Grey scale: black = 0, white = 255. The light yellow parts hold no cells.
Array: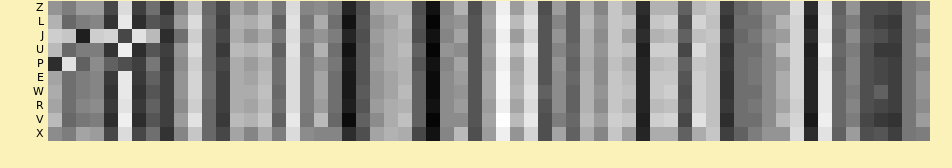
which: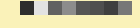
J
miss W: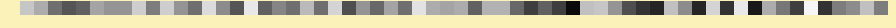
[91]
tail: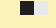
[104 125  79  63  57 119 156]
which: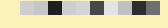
V

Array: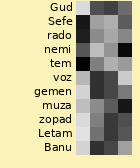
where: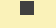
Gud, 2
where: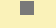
gemen, 3
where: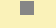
rado, 3

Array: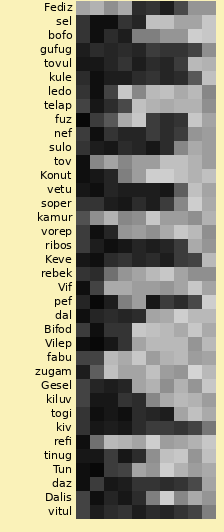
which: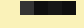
togi
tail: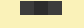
[149 157]
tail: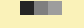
[206 206 192 178 192]
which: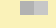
refi
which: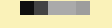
Vif
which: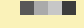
fuz
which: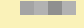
Gesel

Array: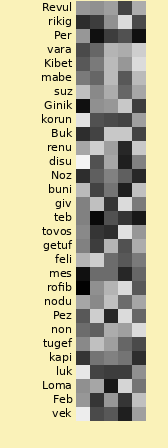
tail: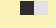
[151]
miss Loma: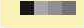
[213]
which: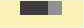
luk
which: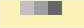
tugef
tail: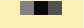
[53 24]

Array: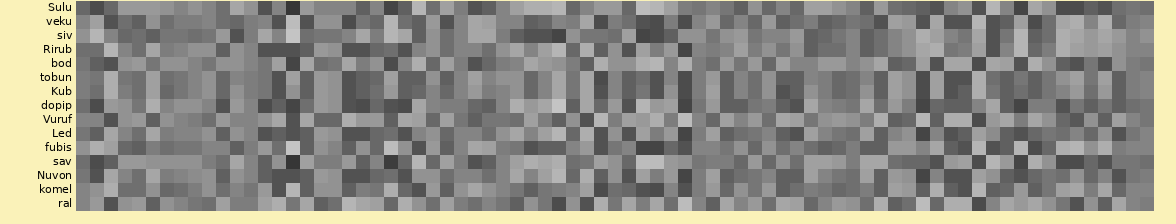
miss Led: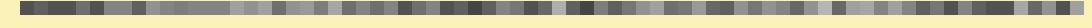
[140]
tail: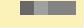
[153 153 132 146 166  96 104 160  82 166 166  76 166 160  82 174 146  96
  82 118  82 146 125 118]
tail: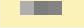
[132]
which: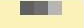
ral
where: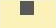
Vuruf, 71
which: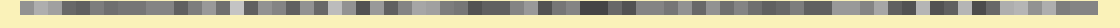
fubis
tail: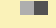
[146  82 160 125 153  69 125 160  96 111 118 132  96  82 160 132 118 111
 160  96 132 146  69 132  82  96 160 140  96  82 104 118 111 132 104 146
  82 118 132]

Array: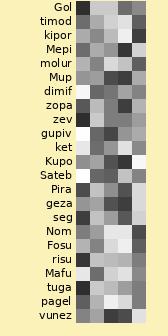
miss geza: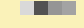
[62]
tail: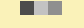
[ 82 217]
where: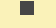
gupiv, 2
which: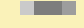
zev
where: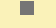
dimif, 2

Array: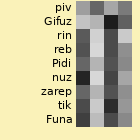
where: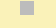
Funa, 1
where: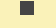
nuz, 2
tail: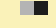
[96]
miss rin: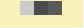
[209]
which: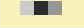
tik
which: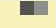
zarep
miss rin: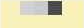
[90]

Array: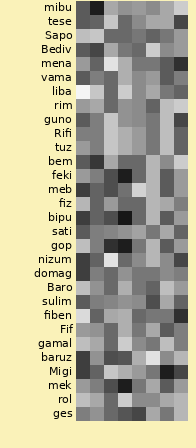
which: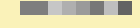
Rifi
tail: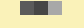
[119 105 204 139 154]
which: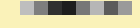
gop
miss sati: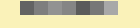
[162]
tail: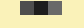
[182  91 154]
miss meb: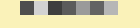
[113]

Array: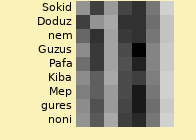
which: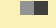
Sokid
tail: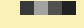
[132 201]
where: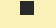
noni, 4
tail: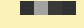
[118 195]
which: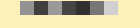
Sokid
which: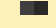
noni

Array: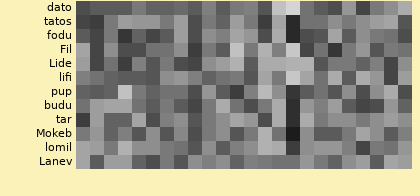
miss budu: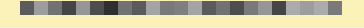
[98]
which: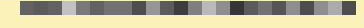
pup
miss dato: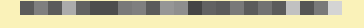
[106]
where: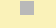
pup, 13
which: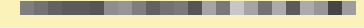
lifi
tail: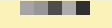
[171 121 142 142 121 142 157 142]
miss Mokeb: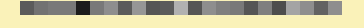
[135]

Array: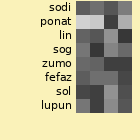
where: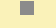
lupun, 2
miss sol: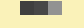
[79]

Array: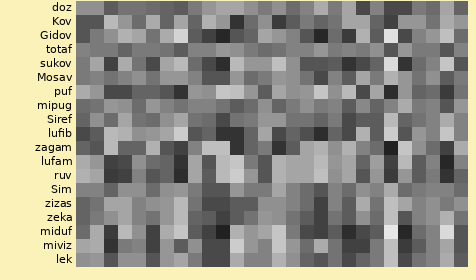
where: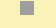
lufam, 21
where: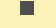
lufib, 16
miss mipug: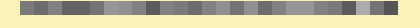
[136]

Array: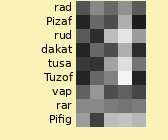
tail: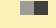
[188 194 182]
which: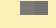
rar
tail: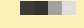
[116]

